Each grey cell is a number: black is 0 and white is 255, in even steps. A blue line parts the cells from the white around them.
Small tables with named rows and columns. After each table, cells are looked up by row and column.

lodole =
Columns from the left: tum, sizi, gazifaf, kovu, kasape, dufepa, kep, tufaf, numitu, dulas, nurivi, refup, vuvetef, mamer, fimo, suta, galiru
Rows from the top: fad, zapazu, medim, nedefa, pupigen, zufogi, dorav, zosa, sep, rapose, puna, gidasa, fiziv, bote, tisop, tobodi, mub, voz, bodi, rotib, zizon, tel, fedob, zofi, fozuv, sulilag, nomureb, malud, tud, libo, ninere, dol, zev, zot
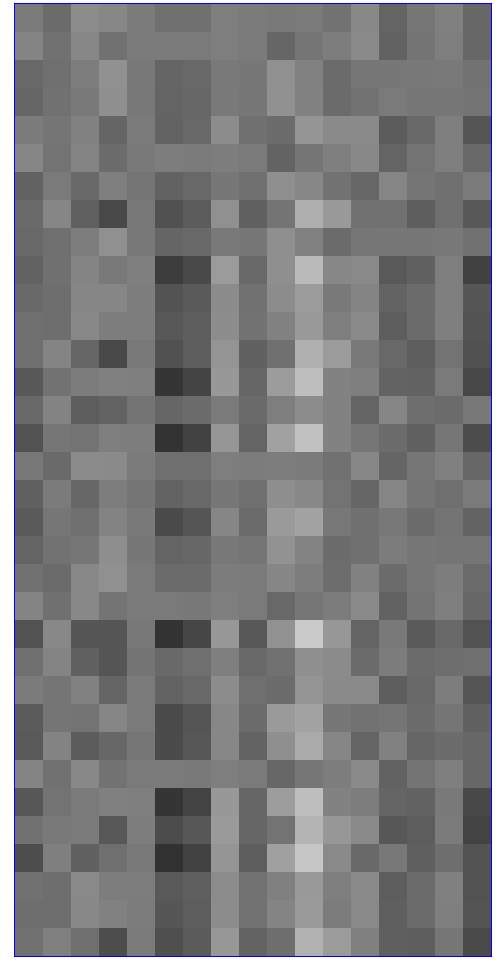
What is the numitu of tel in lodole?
122
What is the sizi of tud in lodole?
115
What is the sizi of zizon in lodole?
107
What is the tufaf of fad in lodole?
126
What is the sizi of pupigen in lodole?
117
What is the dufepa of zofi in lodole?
105
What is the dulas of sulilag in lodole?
154
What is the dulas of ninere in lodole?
160
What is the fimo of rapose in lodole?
97
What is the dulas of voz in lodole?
142

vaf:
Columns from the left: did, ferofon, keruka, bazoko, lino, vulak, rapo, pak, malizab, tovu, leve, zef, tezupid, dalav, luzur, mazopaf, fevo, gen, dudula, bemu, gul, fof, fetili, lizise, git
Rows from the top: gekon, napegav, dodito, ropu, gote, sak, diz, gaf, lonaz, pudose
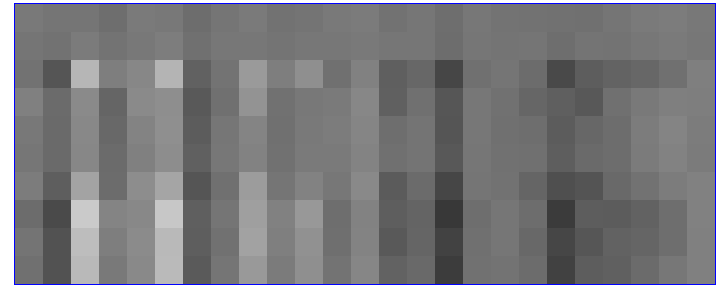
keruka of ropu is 138
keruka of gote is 136
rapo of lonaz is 94
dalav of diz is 91
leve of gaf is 152
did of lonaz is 116
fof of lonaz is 98
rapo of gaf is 95

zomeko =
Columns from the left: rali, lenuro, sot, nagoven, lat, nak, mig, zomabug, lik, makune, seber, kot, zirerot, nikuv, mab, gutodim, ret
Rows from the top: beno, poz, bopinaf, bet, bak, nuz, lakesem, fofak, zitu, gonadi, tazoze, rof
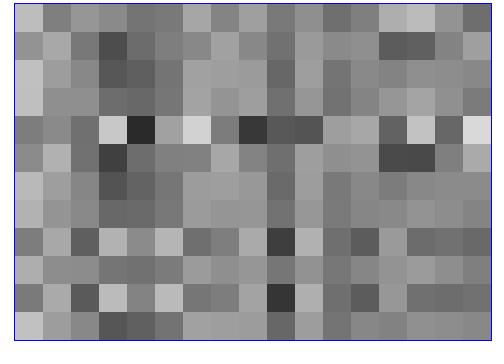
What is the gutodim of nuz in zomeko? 127
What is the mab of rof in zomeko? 144
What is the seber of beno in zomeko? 143
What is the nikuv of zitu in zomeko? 154
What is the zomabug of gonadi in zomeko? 143
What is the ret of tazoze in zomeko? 113
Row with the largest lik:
zitu

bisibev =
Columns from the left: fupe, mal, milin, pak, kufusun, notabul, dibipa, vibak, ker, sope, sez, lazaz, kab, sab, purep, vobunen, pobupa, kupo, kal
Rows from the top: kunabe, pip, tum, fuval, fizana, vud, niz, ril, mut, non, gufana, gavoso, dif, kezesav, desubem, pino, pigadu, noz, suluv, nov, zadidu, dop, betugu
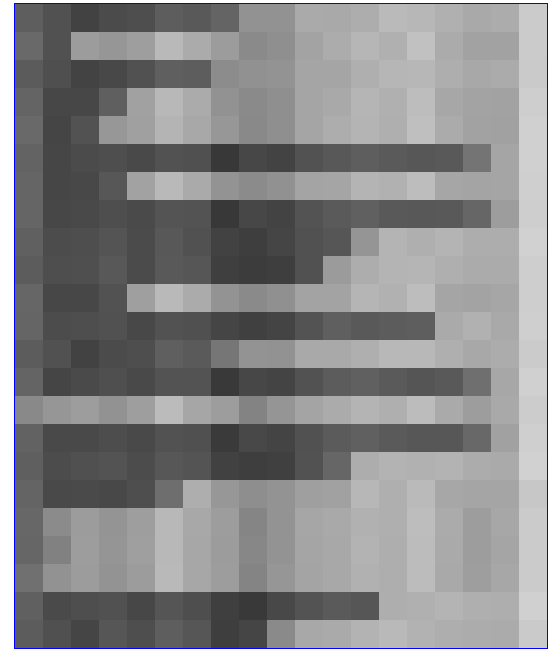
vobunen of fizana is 171
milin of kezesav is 74
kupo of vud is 165
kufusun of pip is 158
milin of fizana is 82
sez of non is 81
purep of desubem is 188
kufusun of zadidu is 156
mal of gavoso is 76
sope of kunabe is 146
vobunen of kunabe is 176
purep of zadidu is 188
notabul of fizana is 180
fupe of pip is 105
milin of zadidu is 156
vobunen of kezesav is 89
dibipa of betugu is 86
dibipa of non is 86
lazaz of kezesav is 92
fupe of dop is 96
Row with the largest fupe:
desubem

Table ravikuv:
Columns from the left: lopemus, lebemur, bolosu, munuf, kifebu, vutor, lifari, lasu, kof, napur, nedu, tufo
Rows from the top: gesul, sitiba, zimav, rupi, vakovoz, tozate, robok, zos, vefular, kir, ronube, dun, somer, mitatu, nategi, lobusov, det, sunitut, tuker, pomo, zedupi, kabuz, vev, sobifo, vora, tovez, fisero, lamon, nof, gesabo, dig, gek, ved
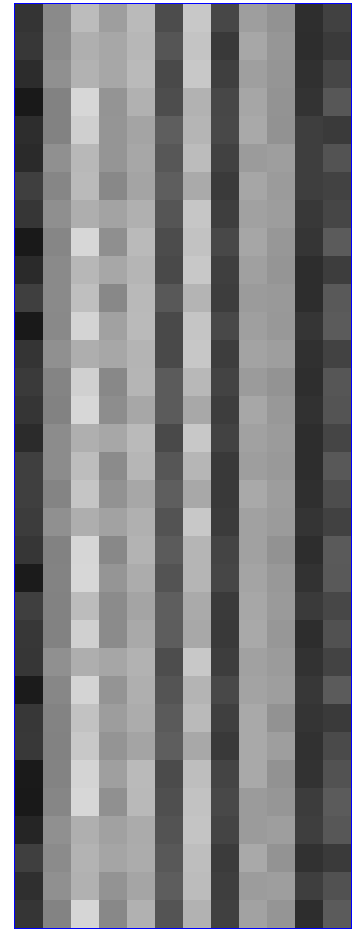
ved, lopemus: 53
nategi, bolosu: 215
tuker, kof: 161
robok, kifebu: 164
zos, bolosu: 174
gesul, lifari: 200
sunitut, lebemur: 132
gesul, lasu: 71
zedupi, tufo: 89
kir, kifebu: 181
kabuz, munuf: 139
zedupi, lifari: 181
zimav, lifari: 200
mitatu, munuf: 136

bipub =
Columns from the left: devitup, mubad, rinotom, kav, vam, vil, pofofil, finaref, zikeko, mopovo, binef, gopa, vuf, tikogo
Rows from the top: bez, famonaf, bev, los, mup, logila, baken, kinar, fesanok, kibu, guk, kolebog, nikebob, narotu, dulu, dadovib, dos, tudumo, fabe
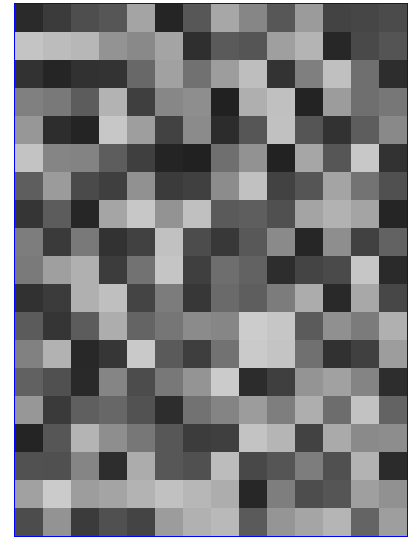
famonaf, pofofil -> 47
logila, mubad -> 133
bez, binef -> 155
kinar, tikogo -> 37
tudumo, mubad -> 203
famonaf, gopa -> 39
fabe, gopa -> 181
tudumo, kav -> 164
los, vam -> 63
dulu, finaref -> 132

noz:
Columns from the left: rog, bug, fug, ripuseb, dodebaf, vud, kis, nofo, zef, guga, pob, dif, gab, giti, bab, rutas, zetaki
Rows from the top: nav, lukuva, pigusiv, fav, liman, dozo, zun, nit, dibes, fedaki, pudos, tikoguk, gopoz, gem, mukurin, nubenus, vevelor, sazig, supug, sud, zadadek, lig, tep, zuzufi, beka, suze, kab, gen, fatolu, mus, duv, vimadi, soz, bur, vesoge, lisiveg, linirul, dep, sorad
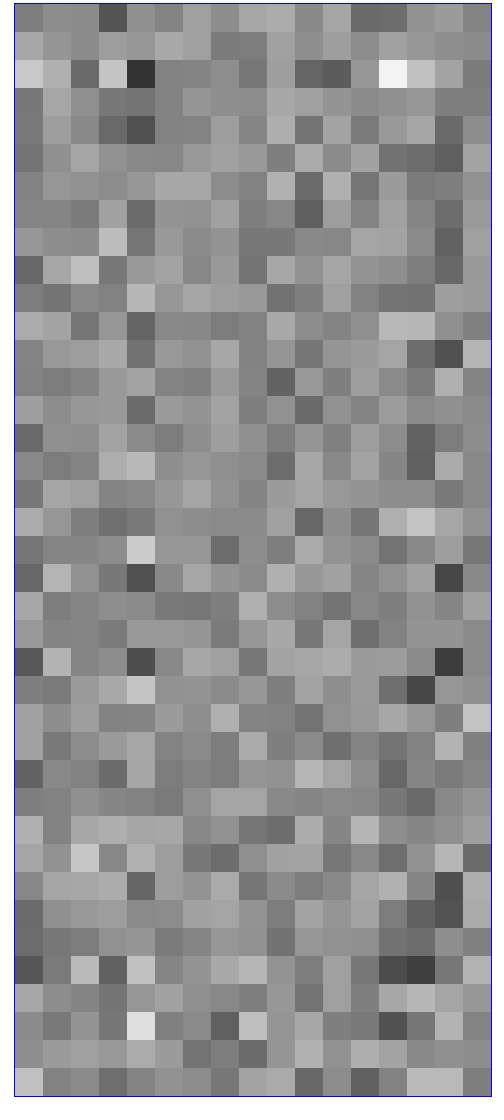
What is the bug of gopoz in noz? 152
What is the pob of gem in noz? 152
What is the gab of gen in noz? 140
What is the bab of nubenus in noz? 98
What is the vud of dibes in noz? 153
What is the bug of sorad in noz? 130
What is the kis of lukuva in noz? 159
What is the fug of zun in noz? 145
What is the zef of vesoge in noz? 182
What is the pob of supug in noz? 103
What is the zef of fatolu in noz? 164
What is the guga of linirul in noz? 149
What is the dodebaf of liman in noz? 80
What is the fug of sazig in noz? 159
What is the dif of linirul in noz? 127
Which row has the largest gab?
mus

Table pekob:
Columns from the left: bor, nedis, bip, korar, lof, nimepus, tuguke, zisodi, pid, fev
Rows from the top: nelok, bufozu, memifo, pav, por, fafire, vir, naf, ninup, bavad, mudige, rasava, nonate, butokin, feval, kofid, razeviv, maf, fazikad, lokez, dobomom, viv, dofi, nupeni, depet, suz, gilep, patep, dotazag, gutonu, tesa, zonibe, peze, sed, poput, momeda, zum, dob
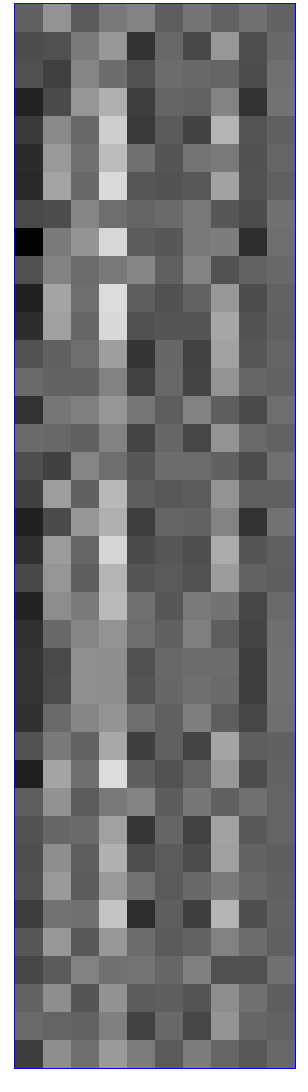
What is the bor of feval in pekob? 50
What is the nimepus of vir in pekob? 83
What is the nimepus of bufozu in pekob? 105
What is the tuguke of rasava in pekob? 85
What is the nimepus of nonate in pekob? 102
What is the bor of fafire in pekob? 43
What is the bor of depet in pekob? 52
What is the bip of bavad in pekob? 108
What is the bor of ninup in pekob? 3
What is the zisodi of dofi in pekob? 94

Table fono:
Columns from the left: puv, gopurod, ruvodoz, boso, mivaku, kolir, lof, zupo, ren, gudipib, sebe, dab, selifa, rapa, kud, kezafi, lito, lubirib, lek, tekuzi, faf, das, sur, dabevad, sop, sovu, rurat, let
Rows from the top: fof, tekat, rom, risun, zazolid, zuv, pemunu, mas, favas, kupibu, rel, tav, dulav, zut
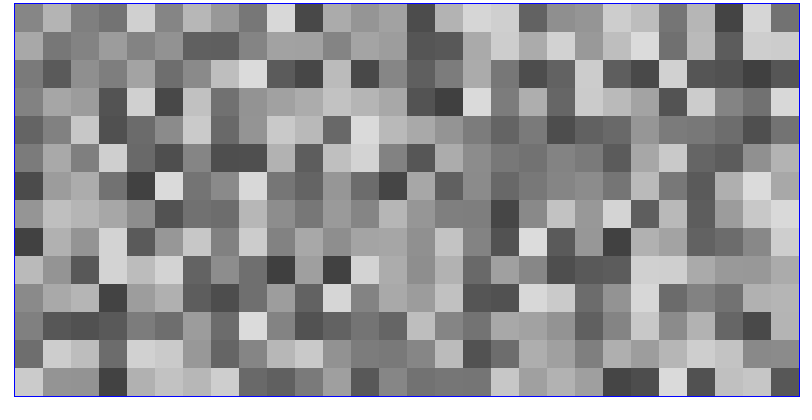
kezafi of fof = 179
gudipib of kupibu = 63
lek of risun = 174
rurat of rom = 64
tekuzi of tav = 147
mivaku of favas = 90
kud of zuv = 86
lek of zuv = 114
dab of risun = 194
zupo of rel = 77
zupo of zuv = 78
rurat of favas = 136
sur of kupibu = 208

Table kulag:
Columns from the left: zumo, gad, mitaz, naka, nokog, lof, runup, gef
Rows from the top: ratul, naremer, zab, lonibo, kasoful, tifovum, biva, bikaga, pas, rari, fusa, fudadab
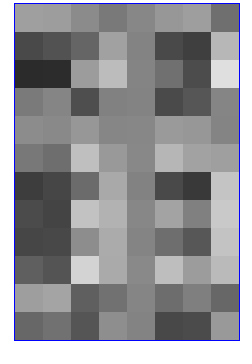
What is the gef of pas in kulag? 195
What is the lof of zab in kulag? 112
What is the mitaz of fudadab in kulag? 85
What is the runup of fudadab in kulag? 75
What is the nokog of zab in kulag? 132
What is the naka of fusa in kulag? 113
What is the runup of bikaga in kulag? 128
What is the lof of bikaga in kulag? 163
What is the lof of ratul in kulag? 151
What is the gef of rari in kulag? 186
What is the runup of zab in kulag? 76
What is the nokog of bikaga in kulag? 135
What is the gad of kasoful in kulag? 137
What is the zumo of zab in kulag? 43
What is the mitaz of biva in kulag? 107

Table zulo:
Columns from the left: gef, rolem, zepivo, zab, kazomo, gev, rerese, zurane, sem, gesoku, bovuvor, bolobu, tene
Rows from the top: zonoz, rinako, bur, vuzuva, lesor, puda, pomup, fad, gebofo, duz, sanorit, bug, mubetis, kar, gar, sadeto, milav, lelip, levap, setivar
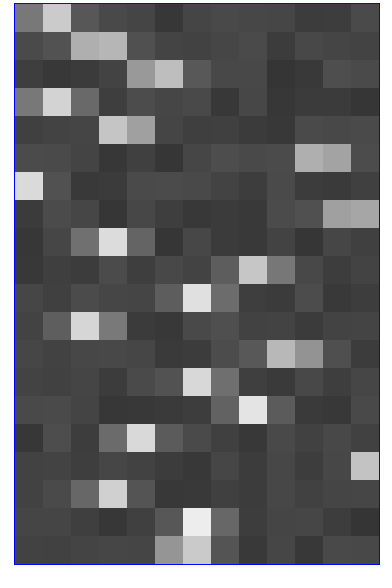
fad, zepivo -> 70
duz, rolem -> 63
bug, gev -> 56
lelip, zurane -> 64
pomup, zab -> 59
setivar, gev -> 149
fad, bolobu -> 160
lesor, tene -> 74
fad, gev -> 62
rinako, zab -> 182
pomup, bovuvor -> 60
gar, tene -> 73
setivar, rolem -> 65
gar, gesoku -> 91
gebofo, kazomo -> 100
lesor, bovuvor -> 74
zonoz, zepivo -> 87
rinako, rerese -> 66
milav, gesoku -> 71
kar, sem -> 63

